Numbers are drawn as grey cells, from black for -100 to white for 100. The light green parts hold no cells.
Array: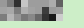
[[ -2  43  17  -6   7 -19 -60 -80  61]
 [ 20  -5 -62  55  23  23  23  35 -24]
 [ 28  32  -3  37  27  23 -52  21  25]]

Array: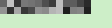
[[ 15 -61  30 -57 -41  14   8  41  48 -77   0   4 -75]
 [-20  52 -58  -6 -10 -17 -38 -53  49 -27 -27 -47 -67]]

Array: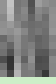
[[  1 -46  41  -4  -3 -26 -56   6]
 [ 15  53  -8  -2 -37  23  12   7]
 [ 15  48  -6   7 -32   7  -1  11]
 [  7  41  -2   3 -21   1 -14  14]
 [ 12  21   6 -10 -15 -12 -10  13]
 [ 15  11  20   6 -13  -7 -14  17]
 [-18   0  13  -6 -13 -23 -17   1]
 [ -6 -20  11  -6  -1 -21 -17   5]
 [-11 -36   6  -9   4 -30 -31  -8]
 [-39 -61  15 -23  13 -41 -38   7]
 [-13 -60  30  -6   4 -37 -36   5]]

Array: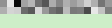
[[ 37  66  62 -16 -30  70  19 -11 -22  47  -5  -2 -41  81  52  -2]
 [ 14  80 -93  27  43 -12 -33  36   5  37  23  38  63  37  -9  20]]

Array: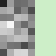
[[-38  39  67  69  23]
 [-73  23 -15 -13   3]
 [ 31  40 -23   4 -39]
 [ -3   0  48  43   4]
 [ 67  93  12 -16  12]
 [ 59  55  21  40 -32]
 [ 25  39  51  49  14]
 [ 16  -9 -11 -41 -11]]

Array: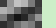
[[-64 -47 -13   9  -3 -49]
 [-52  17  52  41  -4 -55]
 [ 39  23 -16 -52 -64 -47]
 [ -6 -58 -84 -70 -28  17]]

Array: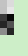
[[ 10 -71]
 [ 53  72]
 [ 52  80]
 [-54 -94]
 [-70 -36]]

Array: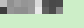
[[-52  17  12  11  21  82 -25 -41   4]
 [ 49  13  24  17  20  70 -35 -43 -41]]

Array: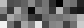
[[ 89 -11 -56  29   2  79 -41   4   9 -48 -12  59]
 [ 48 -39 -34 -23   9 -36  -9 -67 -99  -3 -12 -72]
 [  4 -56  33 -16 -94   2  -7 -56  42 -31 -75 -82]
 [-44  33  10  -4 -56 -65 -16  -7 -11  -1  10  45]]
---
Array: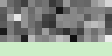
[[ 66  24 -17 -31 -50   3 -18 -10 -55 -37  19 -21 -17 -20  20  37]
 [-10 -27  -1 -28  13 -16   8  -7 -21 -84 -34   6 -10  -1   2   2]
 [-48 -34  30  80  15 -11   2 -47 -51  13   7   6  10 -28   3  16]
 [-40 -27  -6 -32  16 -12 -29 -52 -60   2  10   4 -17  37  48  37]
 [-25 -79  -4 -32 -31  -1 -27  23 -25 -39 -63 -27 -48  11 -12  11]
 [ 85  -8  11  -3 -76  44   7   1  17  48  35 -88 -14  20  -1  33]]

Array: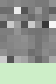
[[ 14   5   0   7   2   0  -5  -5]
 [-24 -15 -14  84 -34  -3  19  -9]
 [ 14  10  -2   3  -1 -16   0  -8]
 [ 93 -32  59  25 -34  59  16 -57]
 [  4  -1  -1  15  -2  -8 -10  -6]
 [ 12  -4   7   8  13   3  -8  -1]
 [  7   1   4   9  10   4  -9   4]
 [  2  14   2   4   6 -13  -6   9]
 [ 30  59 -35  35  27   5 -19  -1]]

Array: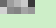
[[-56 -18  24  42  58]
 [ 19  64   8   3  29]]

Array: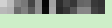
[[-61  64  46   5  -6 -46  10 -96  26 -65 -45 -57 -21 -18 -55]
 [-57  44  40 -16   0 -29  12 -91  31 -69 -58 -33   4   5 -48]]

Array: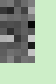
[[ -2 -12  -6 -37 -16]
 [ 30 -58 -71 -19 -49]
 [ -2  -7 -17 -14 -21]
 [-94 -42 -38 -41 -27]
 [-33 -30 -63 -37 -25]
 [ 57  38  43 -58 -32]
 [-79 -30 -36 -33 -20]
 [ 52 -26 -12 -18 -25]
 [-14 -21   1 -31 -10]]

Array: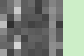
[[ -9 -27  -9  21 -26 -18 -49 -24   3]
 [ -6 -22 -12  60 -26 -27 -52 -12  14]
 [-14  11 -41  20 -35 -32 -32 -46   6]
 [-52  49 -64 -28 -36 -48 -42 -37  13]
 [-29   6 -28 -34 -21 -27 -30 -22   2]
 [-27 -14 -36  14 -46 -22 -24 -30   4]
 [  5 -19 -19  67 -31 -26 -37 -31  11]
 [-35  27 -47  -7 -30 -40 -36 -41  12]]

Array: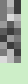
[[-53  -4  46]
 [-53  -4  21]
 [ 46  -4  71]
 [ 21  21 -28]
 [-28 -28 -53]
 [ -4 -53  21]
 [-28  21 -53]
 [-53  -4  46]
 [ -4  71  46]]
